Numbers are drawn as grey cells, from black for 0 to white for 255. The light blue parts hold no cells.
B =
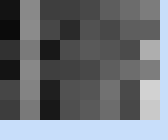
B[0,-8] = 19
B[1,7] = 95
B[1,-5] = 42
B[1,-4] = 81
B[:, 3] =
[63, 42, 76, 65, 81, 79]
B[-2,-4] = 85
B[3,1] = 136
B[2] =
[49, 122, 24, 76, 89, 84, 75, 174]
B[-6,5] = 93
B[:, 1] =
[137, 139, 122, 136, 131, 121]
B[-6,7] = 124
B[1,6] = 94
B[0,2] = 62

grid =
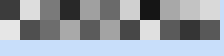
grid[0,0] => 60
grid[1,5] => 163
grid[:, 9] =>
[195, 53]
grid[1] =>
[230, 79, 109, 169, 91, 163, 71, 224, 90, 53, 88]

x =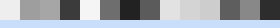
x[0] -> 238
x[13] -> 45
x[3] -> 59
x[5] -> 110
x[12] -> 136

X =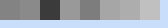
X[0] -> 131
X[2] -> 59
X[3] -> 153

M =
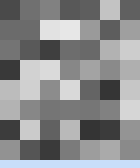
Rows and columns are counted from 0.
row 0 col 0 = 74
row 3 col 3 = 135
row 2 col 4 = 105
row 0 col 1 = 112
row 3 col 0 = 57
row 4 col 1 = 208
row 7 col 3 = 123
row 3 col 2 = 218
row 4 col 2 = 140
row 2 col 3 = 109
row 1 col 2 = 226
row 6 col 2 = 97
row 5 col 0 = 179
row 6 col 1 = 203
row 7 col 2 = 58
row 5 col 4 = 118

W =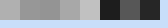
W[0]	176
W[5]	29
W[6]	87

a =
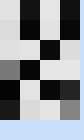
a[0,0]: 225
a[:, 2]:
[229, 226, 11, 230, 9, 228]
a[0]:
[225, 18, 229, 16]
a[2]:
[223, 227, 11, 220]
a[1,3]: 8
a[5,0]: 25

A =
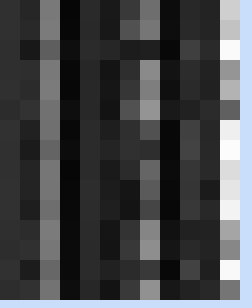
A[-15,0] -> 48
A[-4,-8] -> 43
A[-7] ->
[48, 36, 118, 6, 43, 26, 43, 101, 11, 54, 41, 220]
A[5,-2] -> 43
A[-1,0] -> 45
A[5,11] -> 96
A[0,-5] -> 110
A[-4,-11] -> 44
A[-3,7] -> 142
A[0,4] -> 42
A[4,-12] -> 48
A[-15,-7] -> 25
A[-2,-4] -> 8
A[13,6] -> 43
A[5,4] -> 40
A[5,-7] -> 19
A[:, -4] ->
[12, 13, 8, 19, 15, 25, 8, 8, 11, 9, 8, 17, 21, 8, 23]
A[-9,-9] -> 8
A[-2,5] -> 33
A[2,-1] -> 250
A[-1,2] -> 115
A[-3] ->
[45, 48, 119, 11, 42, 20, 56, 142, 21, 41, 35, 135]
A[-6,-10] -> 117
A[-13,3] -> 14
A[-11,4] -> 40
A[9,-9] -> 8
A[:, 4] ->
[42, 41, 43, 39, 40, 40, 43, 43, 43, 45, 44, 43, 42, 43, 39]
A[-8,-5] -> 46
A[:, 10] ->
[35, 36, 42, 34, 33, 43, 39, 40, 41, 27, 40, 34, 35, 31, 40]
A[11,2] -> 123
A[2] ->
[47, 24, 94, 14, 43, 38, 28, 31, 8, 63, 42, 250]
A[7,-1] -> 252
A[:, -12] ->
[48, 48, 47, 47, 48, 44, 49, 48, 48, 49, 49, 47, 45, 49, 45]

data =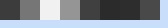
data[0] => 60
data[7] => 73
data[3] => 149

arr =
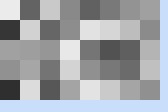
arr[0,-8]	235
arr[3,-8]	145
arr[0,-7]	99
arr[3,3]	211
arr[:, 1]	[99, 210, 158, 166, 220]
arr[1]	[54, 210, 102, 141, 226, 214, 189, 139]
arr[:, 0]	[235, 54, 161, 145, 47]
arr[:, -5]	[137, 141, 232, 211, 164]

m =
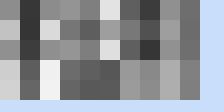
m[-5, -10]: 141
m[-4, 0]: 194
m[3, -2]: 173
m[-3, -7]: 149
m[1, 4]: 94
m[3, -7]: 108
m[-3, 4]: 126
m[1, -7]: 118
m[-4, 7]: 81
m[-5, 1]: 55
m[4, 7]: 140
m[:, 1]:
[55, 53, 61, 93, 102]
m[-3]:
[144, 61, 143, 149, 126, 223, 95, 54, 145, 111]
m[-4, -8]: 218
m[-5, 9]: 110
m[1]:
[194, 53, 218, 118, 94, 158, 120, 81, 158, 108]
